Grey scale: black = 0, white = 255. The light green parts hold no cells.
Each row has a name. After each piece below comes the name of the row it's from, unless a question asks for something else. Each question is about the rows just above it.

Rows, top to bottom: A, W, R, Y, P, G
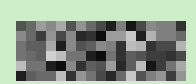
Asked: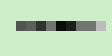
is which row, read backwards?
Y
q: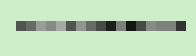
A
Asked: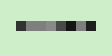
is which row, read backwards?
A
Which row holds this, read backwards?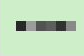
P

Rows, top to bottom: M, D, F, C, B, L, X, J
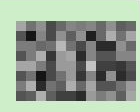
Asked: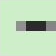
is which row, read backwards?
F
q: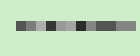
C
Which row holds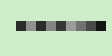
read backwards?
L
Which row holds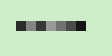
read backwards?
L
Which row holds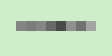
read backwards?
M
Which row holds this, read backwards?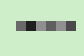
D

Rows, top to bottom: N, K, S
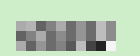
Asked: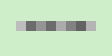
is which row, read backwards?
N
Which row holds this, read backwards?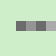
N
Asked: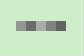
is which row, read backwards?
N

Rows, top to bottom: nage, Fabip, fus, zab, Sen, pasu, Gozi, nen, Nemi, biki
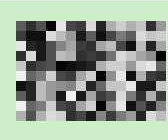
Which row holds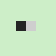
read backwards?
Gozi
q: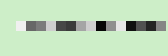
Nemi

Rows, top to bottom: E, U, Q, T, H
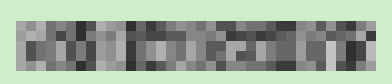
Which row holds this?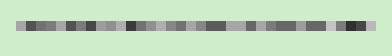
Q

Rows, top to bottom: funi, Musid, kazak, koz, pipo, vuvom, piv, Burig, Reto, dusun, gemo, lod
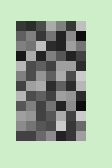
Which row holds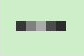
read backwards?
funi
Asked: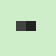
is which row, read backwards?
koz
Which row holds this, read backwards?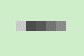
gemo
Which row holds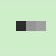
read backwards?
Burig
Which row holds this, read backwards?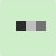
kazak

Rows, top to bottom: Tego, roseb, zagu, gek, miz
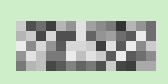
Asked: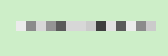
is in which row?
zagu
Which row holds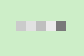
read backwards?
gek
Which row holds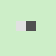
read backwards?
roseb

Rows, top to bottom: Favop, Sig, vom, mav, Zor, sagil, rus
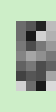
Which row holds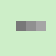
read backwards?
mav
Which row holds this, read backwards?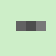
Zor
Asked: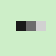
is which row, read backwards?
rus
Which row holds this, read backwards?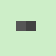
sagil

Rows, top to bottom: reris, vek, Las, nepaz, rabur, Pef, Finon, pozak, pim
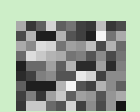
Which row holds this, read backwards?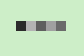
rabur
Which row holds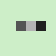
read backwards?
vek
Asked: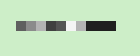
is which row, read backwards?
Finon
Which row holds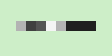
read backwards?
Finon
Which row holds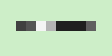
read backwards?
Finon
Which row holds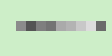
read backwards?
nepaz

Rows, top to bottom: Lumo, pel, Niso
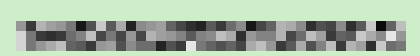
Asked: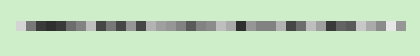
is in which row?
pel
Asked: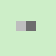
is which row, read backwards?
pel
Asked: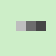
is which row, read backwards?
pel
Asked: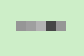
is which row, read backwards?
pel
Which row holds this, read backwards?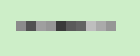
Niso

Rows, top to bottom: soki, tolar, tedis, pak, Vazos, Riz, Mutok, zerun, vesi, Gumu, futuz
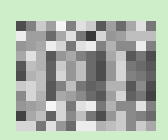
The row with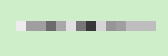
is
tolar
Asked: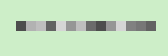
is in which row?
Riz
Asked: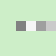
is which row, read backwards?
soki
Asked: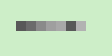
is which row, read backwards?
zerun
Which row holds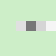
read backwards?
vesi
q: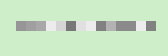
tedis
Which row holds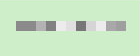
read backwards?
tedis

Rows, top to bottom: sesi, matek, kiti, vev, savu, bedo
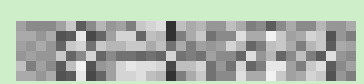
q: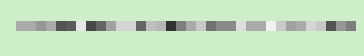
matek
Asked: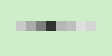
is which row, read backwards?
bedo
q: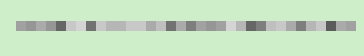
kiti
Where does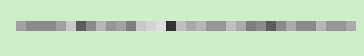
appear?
sesi
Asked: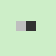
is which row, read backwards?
sesi
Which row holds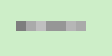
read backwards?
sesi

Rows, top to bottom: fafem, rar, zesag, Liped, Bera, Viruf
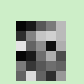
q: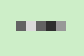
Viruf
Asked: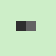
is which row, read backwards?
Viruf
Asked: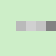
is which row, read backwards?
rar
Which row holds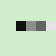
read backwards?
zesag

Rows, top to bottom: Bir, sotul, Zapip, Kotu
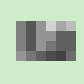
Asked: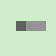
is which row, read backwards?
sotul
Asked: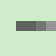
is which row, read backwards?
Zapip
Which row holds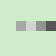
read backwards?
Bir

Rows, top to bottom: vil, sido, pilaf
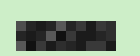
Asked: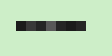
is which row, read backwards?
vil
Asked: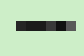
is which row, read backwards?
sido
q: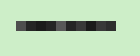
vil

